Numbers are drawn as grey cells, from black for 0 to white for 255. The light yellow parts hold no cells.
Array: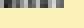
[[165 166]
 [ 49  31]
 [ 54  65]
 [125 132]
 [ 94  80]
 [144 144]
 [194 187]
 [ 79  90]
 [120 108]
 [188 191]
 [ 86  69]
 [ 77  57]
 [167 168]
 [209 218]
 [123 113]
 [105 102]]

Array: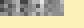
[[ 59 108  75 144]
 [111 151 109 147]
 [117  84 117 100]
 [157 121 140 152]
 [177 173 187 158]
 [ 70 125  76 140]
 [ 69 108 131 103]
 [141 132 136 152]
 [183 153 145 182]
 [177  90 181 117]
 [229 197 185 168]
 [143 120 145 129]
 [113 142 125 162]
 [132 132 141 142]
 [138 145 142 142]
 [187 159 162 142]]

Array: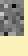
[[150  98 106 200 140  90 101 100 143]
 [127 185 116 122  64 162 130 112  34]
 [138 113 111 114 119 129 126  96 162]
 [128   9 133 109  96  84 126 137 162]
 [132 108 124  84 125 108 107 118 109]
 [130 129 109 111  62 150 108  88 115]]

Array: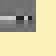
[[114 113 114 107 196 134 120 109]
 [115 114 115 107 198 134 120 109]
 [115 114 110 105 207 141 121 108]
 [115 114 114 107 200 135 120 109]
 [112 112 120 122  36  84 106 115]
 [112 112 118 122  29  84 106 115]
 [115 114 114 107 199 134 120 109]
 [110 111 110 118  28  92 105 116]
 [116 116 121 118 112 103 115 109]]

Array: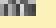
[[199 156 155 152]
 [203  70  70  77]
 [120 178 177 176]
 [ 82 132 133 133]
 [185  62  62  72]
 [ 95 216 217 203]
 [ 99  93  93 105]
 [185  82  82  83]
 [187  65  64  74]]

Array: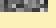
[[131 118 124]
 [ 50  66  81]
 [109 118  94]
 [105 181  74]
 [110  50 146]
 [ 80  56 140]
 [168 108 103]
 [124 129 108]
 [142 148  58]
 [ 94 122  60]
 [184  77 204]
 [ 36  64 125]]

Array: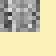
[[136 160 109 145 143 143 179 155]
 [111  91 167  79 103  91  67 147]
 [215 181 224  54 207  71  88 113]
 [154 182 152 174 155 191 209 201]
 [172 152 206 157 163 149 149 123]
 [144 133 166 126 140 133 118 153]
 [169 140 199 152 160 158 113 158]
 [177 203 140 166 185 151 218 125]
 [171 157 175  78 166  87 110 129]
 [ 86 106 101 169  91 174 150 184]]

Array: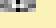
[[165  99 189]
 [130 126 162]
 [179 143 141]
 [225 251 141]
 [  9 175   5]
 [190 234 102]
 [163 178  84]
 [153 103 175]
 [143  88 201]]

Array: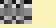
[[ 24 215 133 133  47 191]
 [176  64 112 112 183  59]
 [129 111 121 121 166  74]
 [ 24 216 142 143  53 184]
 [212  28 103 103 187  55]
 [113 127 122 122 151  90]
 [ 12 229 138 138  50 187]
 [ 26 214 140 140  52 186]]
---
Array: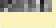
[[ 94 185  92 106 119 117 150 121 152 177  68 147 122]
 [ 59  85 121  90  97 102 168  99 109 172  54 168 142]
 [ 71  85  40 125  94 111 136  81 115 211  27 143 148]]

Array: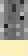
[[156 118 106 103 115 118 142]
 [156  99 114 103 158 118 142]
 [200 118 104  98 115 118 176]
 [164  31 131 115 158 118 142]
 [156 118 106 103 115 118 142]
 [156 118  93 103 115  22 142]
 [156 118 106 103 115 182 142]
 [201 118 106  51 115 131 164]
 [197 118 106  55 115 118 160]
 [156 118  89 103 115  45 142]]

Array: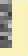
[[ 91  95 113]
 [101  97  98]
 [ 58  83 188]
 [166 164 150]
 [ 87  92 115]
 [ 73 108 196]
 [120 133 166]
 [109 103  98]
 [173 138  67]
 [ 90  94 111]
 [ 96  98 113]
 [172 168 147]]

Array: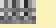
[[118 106 115 131 142 118 129 141 115]
 [ 78 130  91 149 115  80 163 112  90]
 [215 115 189  69 134 212  42 140 192]
 [122 142 128 118 103 123 122 104 127]
 [216 110 189  70 139 213  41 145 192]
 [215 110 188  71 139 212  42 145 192]]

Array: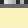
[[105 109 107 103 107 104 107]
 [ 42 225 199 174  43 178  50]]

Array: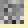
[[203  94 136  32 171  80]
 [133 211 108 174 146 219]
 [152 112 140 123 149 156]
 [141  73 180 132 131 159]
 [141 162  92 114 137 113]
 [138 125 162 193 175 150]]

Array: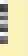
[[ 85 102]
 [116 127]
 [248 232]
 [ 61  74]
 [121 131]
 [213 200]
 [ 89 106]
 [191 181]
 [ 56  73]
 [ 70  86]
 [247 231]]
